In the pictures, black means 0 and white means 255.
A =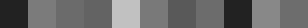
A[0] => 34
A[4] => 193
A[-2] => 136
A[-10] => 123

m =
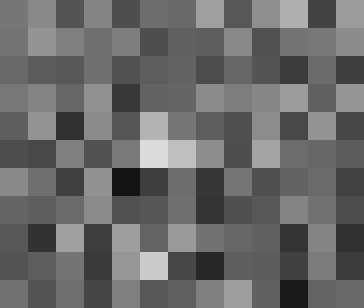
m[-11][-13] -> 118
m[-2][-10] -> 58
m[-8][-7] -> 101
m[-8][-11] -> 102
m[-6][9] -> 164
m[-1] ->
[114, 84, 110, 69, 127, 87, 96, 128, 158, 97, 26, 100, 104]
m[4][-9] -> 85
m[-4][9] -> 87
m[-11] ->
[118, 136, 84, 132, 78, 109, 105, 159, 87, 143, 175, 67, 155]
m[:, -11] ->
[84, 127, 88, 102, 49, 128, 64, 106, 160, 116, 110]
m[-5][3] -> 146
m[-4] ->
[100, 95, 106, 138, 81, 86, 112, 52, 80, 87, 132, 113, 77]
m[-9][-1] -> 63
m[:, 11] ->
[67, 119, 107, 96, 147, 103, 106, 113, 132, 123, 100]
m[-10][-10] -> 112
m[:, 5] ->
[109, 78, 93, 99, 179, 220, 62, 86, 100, 203, 87]
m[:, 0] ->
[118, 116, 104, 119, 95, 78, 137, 100, 88, 83, 114]
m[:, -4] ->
[143, 81, 84, 135, 140, 164, 80, 87, 97, 92, 97]
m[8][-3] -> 51
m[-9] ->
[104, 92, 88, 112, 81, 93, 99, 76, 102, 84, 59, 107, 63]

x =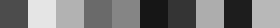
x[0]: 76
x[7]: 173

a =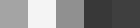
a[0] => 164
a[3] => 56
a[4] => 63
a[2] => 144

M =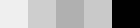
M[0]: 239
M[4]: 1
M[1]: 206
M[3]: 201

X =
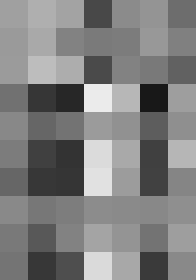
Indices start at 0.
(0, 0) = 160
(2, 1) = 189
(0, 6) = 109
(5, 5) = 64
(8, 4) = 148
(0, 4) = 139
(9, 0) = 116
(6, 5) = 65
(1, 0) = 154
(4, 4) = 145
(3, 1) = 54
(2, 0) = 155
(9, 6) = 137
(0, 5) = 148
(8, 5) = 115
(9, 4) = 168
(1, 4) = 124
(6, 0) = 102
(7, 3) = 140
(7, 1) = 119
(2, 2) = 173
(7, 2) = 125

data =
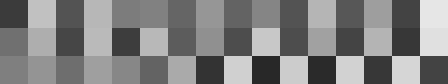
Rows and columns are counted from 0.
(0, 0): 59
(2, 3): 159
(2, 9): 40
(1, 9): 200
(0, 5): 129
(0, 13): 158
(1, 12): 68
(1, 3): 186
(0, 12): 87
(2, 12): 210
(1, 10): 77
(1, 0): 112

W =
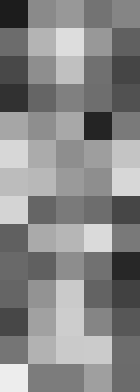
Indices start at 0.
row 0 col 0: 28
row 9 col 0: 105
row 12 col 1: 178
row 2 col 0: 72
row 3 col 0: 49
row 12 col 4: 108
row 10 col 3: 99
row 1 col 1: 180
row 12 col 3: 203
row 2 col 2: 192
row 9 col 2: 141
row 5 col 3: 158
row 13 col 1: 124
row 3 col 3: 110
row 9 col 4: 39
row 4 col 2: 168
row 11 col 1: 161
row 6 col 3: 142
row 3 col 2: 128

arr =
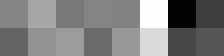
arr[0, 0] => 133
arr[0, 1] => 167
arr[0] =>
[133, 167, 121, 132, 130, 254, 3, 62]
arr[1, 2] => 156

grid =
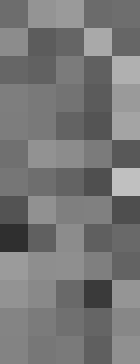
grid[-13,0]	109
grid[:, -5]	[109, 140, 102, 126, 125, 112, 118, 83, 47, 155, 147, 132, 131]
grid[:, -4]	[148, 92, 97, 121, 121, 146, 110, 145, 96, 142, 137, 123, 119]
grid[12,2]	122
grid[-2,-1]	135
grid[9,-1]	99
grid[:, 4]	[110, 102, 176, 154, 164, 88, 192, 78, 105, 99, 149, 135, 144]
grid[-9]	[125, 121, 99, 84, 164]
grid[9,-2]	127
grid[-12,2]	101
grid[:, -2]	[107, 169, 96, 91, 84, 123, 79, 128, 95, 127, 58, 101, 95]
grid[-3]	[147, 137, 105, 58, 149]
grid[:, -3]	[154, 101, 123, 115, 99, 140, 99, 127, 140, 143, 105, 112, 122]

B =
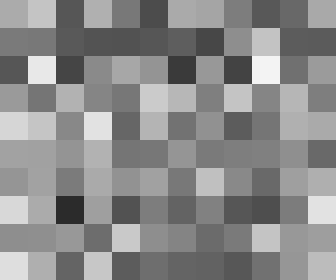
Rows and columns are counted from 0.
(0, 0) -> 171
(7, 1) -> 171
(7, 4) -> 82
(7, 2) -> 43
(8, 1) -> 143
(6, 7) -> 192
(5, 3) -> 178
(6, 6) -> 120
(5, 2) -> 148
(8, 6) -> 132
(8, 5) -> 142
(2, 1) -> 232
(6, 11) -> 175
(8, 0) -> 142
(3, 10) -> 182
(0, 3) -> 176
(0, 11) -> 169
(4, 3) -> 226
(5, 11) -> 105
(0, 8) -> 125
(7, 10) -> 124
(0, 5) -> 76
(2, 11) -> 155
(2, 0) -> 86
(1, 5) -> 86
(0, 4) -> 120
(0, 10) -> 104
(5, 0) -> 162
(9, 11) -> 188
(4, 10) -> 176
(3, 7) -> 127
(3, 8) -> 196
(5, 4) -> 117
